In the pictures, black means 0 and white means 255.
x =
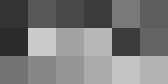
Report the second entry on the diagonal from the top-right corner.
59
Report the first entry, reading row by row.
51
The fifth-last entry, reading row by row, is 135
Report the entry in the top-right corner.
94
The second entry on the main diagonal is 203

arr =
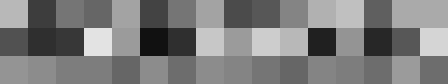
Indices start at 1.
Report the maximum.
227
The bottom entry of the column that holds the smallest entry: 140
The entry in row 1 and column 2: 61
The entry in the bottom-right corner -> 109
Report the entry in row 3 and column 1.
148
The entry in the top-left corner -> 184
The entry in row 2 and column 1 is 81
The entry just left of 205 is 155
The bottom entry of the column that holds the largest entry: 125
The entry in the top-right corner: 170
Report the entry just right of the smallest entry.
47
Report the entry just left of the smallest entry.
155
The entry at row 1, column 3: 117

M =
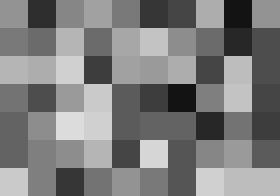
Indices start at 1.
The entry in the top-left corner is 147
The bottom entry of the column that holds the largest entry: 54
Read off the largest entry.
220
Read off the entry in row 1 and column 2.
46
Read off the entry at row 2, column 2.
107
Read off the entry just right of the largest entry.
208
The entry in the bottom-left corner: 202
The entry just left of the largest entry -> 141
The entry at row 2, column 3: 181
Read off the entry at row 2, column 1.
121
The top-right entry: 147
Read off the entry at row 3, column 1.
181
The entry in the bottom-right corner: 189
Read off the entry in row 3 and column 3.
208
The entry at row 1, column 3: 134

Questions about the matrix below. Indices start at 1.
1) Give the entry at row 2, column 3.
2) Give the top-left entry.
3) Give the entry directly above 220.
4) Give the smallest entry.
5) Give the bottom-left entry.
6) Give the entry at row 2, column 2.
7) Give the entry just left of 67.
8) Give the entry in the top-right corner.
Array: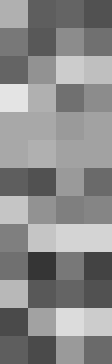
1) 140
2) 176
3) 100
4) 53
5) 94
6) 88
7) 120
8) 81

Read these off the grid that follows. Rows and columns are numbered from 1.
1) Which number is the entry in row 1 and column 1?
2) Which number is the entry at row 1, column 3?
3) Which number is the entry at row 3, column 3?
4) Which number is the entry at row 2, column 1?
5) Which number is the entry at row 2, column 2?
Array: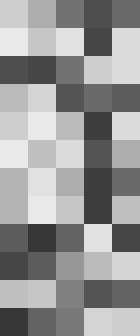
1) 206
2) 114
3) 114
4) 233
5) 198

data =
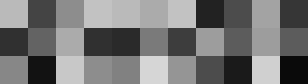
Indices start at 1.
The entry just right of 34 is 76
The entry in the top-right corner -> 54
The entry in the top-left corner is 186
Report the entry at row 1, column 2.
68
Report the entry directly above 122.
171
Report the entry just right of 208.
10
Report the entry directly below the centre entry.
214
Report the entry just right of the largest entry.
149
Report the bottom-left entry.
135
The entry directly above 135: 48
